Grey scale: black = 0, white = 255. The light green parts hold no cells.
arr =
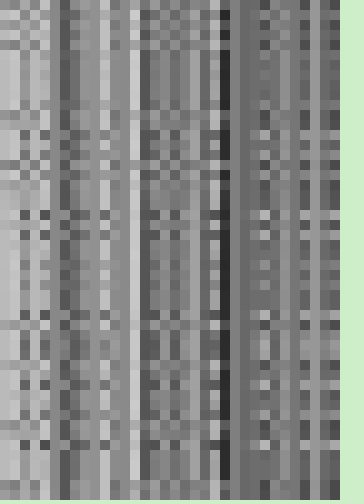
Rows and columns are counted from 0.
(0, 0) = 144
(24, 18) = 125
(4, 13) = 161
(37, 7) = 108
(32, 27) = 127
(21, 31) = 151
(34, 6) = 127
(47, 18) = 127
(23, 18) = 145
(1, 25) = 112
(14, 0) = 186
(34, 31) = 151
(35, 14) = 84
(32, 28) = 127
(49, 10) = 191
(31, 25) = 133
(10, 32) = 113
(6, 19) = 161
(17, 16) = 143
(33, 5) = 136
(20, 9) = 145
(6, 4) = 177
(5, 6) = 94
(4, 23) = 127
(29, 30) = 98
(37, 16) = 135
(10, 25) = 113
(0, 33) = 75
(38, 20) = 94
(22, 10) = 192
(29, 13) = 199
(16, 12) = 138
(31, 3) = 184
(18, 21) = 180
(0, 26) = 74
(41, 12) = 138
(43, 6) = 84
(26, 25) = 116
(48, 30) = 78
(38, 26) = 172

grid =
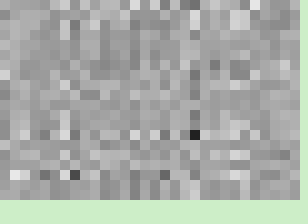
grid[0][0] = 175
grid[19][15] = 139
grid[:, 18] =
[127, 164, 173, 174, 179, 183, 196, 169, 159, 161, 174, 171, 173, 141, 178, 148, 155, 183, 188, 183]
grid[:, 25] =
[230, 142, 154, 169, 164, 154, 158, 200, 163, 152, 153, 162, 153, 199, 161, 153, 166, 162, 147, 152]
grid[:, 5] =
[184, 147, 145, 157, 154, 149, 157, 180, 170, 175, 152, 170, 150, 180, 156, 157, 178, 142, 146, 145]
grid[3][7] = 138
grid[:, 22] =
[180, 159, 166, 180, 164, 163, 164, 179, 181, 164, 161, 185, 183, 191, 160, 178, 162, 189, 159, 160]
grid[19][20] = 156
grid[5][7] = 148
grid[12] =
[143, 178, 185, 156, 149, 150, 200, 145, 159, 167, 168, 159, 160, 148, 166, 160, 155, 176, 173, 141, 170, 160, 183, 198, 193, 153, 151, 169, 172, 176]
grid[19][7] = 162
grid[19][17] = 150
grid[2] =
[173, 181, 174, 176, 153, 145, 197, 123, 178, 202, 144, 170, 176, 130, 149, 142, 138, 154, 173, 208, 158, 176, 166, 210, 200, 154, 147, 140, 139, 162]
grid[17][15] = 152
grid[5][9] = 173
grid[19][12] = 169
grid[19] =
[170, 171, 155, 163, 166, 145, 149, 162, 165, 172, 140, 150, 169, 131, 168, 139, 171, 150, 183, 204, 156, 151, 160, 152, 185, 152, 166, 161, 167, 157]
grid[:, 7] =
[149, 162, 123, 138, 147, 148, 175, 158, 143, 185, 165, 152, 145, 122, 153, 145, 182, 74, 161, 162]
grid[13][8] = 174
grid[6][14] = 179
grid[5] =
[166, 178, 167, 156, 156, 149, 161, 148, 164, 173, 141, 150, 162, 134, 166, 141, 156, 157, 183, 182, 161, 155, 163, 171, 185, 154, 161, 152, 167, 159]
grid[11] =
[153, 174, 178, 153, 152, 170, 195, 152, 163, 158, 162, 168, 156, 155, 172, 169, 155, 175, 171, 122, 168, 158, 185, 166, 159, 162, 153, 172, 180, 176]
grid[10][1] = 169
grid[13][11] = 182
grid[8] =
[149, 174, 181, 162, 154, 170, 204, 143, 170, 172, 179, 180, 159, 164, 152, 173, 144, 183, 159, 141, 171, 183, 181, 205, 185, 163, 151, 152, 160, 179]
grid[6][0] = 180
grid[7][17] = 177
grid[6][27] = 177
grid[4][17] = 156
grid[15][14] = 150
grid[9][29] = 168

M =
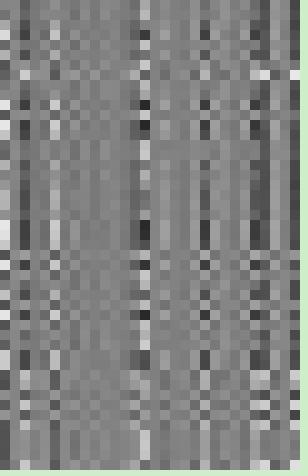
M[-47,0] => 133
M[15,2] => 115
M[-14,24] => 130
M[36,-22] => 129
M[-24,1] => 120
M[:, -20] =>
[135, 139, 128, 124, 138, 129, 140, 123, 136, 136, 122, 139, 122, 125, 140, 140, 128, 139, 130, 130, 130, 133, 121, 125, 125, 134, 125, 135, 137, 126, 138, 121, 136, 137, 141, 126, 125, 128, 133, 134, 126, 135, 130, 136, 139, 136, 127]
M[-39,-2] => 136
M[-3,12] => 131
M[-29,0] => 149
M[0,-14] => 138
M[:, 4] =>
[126, 134, 118, 106, 139, 116, 142, 142, 133, 125, 103, 139, 108, 113, 135, 137, 119, 128, 122, 116, 117, 126, 109, 108, 112, 140, 105, 141, 132, 114, 143, 105, 143, 127, 138, 107, 112, 141, 142, 124, 140, 126, 138, 141, 140, 141, 143]
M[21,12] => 122
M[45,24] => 120
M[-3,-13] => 130
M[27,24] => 114
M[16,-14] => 150
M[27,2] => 146
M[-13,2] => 124
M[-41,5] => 104
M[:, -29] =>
[134, 136, 128, 117, 138, 128, 139, 126, 137, 133, 117, 138, 120, 123, 136, 139, 127, 134, 131, 126, 127, 132, 120, 120, 124, 140, 117, 140, 135, 122, 136, 116, 138, 135, 136, 124, 122, 131, 131, 132, 134, 133, 132, 137, 137, 139, 127]
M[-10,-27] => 140
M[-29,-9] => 140
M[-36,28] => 133
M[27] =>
[86, 140, 146, 124, 141, 100, 137, 114, 132, 124, 135, 129, 129, 136, 198, 133, 119, 130, 127, 126, 154, 117, 138, 130, 114, 155, 122, 126, 135, 123]
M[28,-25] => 136
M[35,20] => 72
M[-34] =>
[195, 123, 69, 123, 113, 182, 121, 134, 126, 127, 125, 131, 120, 96, 85, 133, 150, 133, 120, 150, 76, 152, 132, 121, 146, 72, 81, 158, 131, 75]
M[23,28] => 126
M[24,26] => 84
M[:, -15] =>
[126, 126, 133, 135, 130, 130, 127, 130, 128, 132, 133, 126, 136, 133, 128, 127, 133, 130, 132, 131, 131, 131, 132, 133, 133, 131, 133, 133, 129, 134, 129, 135, 128, 131, 126, 131, 128, 127, 131, 131, 127, 130, 130, 126, 125, 127, 128]
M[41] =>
[147, 133, 90, 122, 126, 150, 126, 121, 134, 122, 135, 129, 124, 105, 154, 130, 144, 126, 124, 145, 102, 137, 141, 123, 136, 99, 80, 150, 134, 68]
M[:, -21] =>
[121, 119, 122, 128, 122, 125, 124, 147, 122, 122, 127, 122, 129, 127, 118, 121, 124, 119, 121, 121, 120, 120, 128, 124, 126, 130, 127, 124, 120, 126, 127, 128, 127, 120, 121, 126, 125, 138, 130, 121, 140, 122, 141, 129, 125, 128, 144]
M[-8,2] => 91
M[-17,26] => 131
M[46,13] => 164
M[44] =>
[83, 137, 142, 129, 140, 102, 136, 113, 136, 125, 139, 129, 131, 137, 199, 125, 123, 130, 131, 123, 156, 116, 136, 133, 113, 152, 119, 124, 136, 118]
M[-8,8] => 132
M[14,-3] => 141
